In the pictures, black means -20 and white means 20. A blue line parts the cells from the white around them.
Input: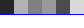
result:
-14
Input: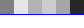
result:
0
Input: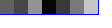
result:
-5
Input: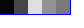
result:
-19
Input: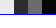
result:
17
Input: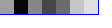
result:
5
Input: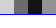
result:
13
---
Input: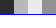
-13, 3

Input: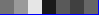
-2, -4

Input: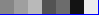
1, 17

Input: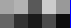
6, -18

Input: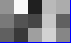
3, 1

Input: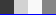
-11, 1

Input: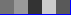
-2, -6

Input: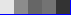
16, -12

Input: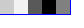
12, 0
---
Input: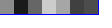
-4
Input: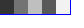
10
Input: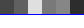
15
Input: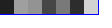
3
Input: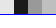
4
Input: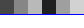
9
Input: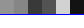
-11
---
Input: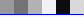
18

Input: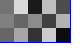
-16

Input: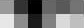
-4

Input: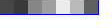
17

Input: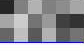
0

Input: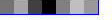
0
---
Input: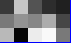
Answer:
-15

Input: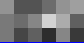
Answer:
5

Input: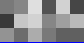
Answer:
-9

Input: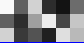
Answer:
-3

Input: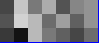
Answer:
3

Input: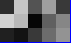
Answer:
-11

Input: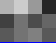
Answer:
-14

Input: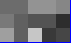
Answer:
1

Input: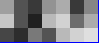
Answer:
1
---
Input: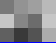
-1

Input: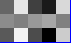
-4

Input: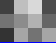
-10

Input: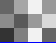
-4

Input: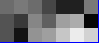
-3

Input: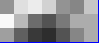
3

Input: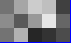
-2

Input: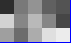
-13
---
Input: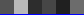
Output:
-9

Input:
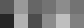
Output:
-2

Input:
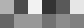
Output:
-12

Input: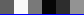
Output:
-19

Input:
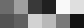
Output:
-15

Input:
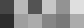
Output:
11

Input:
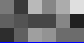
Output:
1
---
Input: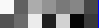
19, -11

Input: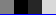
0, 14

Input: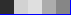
-13, 1

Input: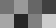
-2, 12

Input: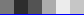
-1, 11

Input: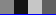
1, -5

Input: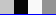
11, 3
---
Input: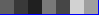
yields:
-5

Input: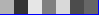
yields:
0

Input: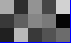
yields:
-5

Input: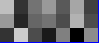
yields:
-4

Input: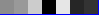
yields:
2

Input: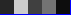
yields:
-10

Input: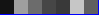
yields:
-5

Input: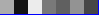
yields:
-1

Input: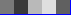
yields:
-1

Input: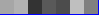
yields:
0
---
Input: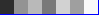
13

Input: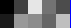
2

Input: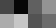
11

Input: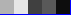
-10

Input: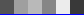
1

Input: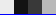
-17

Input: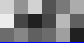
-3
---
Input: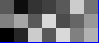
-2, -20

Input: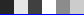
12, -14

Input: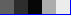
17, -5

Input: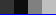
10, -12

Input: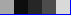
14, 6

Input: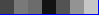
11, -9

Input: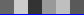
-6, -4

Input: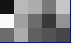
11, -3
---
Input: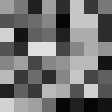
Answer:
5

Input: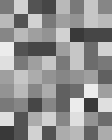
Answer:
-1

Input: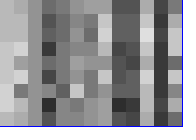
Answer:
9

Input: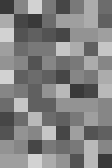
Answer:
-11

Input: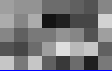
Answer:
5
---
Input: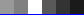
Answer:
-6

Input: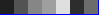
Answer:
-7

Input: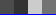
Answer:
-2

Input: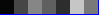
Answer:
-9

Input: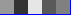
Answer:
0

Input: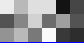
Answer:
-11
